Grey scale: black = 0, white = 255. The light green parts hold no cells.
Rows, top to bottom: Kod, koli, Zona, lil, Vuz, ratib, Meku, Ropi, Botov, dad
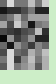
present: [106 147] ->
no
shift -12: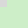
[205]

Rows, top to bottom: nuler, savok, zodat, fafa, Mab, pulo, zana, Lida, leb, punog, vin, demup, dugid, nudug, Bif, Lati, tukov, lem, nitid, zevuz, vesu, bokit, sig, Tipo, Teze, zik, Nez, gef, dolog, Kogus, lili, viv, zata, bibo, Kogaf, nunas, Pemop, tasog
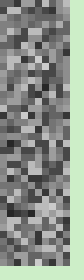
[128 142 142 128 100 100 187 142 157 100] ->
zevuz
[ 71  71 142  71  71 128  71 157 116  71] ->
bokit
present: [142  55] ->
yes
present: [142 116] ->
yes
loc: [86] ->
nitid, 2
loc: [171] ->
fafa, 8
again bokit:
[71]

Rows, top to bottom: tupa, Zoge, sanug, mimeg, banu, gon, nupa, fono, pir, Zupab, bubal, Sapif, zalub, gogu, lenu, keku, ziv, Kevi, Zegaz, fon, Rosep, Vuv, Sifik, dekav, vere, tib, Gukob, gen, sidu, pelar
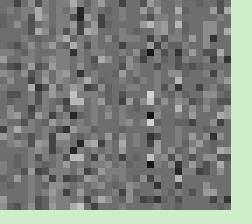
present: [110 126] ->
yes
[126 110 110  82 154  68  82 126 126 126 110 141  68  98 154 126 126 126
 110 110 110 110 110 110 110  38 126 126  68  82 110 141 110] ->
vere

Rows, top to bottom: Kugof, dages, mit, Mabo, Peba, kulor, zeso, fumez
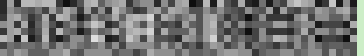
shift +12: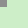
[154]
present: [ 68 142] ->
yes
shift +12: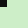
[27]
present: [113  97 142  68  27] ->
no
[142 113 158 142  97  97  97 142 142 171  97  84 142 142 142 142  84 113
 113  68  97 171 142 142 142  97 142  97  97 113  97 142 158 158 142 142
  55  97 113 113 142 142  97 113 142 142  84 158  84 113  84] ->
fumez
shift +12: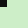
[27]
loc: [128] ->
mit, 26

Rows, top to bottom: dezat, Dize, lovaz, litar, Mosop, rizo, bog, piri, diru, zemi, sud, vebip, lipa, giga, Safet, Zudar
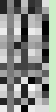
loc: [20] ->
rizo, 3
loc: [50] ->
dezat, 4

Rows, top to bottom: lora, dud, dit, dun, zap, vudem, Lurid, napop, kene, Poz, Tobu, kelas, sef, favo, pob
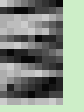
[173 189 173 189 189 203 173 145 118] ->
Tobu
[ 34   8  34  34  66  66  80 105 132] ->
napop
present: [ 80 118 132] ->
no
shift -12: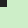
[22]
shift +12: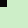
[20]
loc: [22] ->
sef, 7
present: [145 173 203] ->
no

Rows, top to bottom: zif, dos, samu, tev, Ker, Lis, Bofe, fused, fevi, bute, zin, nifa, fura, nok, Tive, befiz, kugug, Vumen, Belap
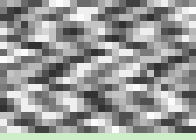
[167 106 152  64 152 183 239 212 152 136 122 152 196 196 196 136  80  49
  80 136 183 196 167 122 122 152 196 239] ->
tev
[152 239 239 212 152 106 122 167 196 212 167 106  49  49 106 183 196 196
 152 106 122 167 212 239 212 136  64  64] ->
nok
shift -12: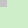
[184]
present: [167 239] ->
yes
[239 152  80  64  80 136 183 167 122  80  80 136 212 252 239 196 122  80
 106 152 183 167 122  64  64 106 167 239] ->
Vumen
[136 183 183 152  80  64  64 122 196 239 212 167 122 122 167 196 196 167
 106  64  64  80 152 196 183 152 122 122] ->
nifa
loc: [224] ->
fura, 20

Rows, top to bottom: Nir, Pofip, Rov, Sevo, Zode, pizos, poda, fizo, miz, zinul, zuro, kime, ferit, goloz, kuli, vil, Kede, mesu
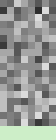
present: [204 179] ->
yes
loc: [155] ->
Rov, 4
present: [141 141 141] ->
yes
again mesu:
[127]
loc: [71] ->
miz, 5
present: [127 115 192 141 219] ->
yes

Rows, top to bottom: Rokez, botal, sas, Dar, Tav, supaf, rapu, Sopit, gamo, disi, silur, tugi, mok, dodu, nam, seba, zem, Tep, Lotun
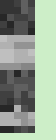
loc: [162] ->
Tep, 4
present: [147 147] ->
yes
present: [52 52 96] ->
yes

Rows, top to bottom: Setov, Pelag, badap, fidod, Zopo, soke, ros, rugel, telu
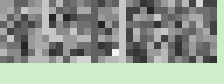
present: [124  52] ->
no
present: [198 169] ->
yes
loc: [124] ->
badap, 5
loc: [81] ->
Pelag, 25

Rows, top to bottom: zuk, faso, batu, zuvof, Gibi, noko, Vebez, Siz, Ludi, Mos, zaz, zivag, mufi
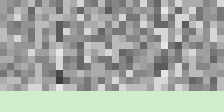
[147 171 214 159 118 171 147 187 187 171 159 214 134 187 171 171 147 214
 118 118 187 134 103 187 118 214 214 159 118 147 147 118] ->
batu
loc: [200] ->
Vebez, 12
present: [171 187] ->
yes

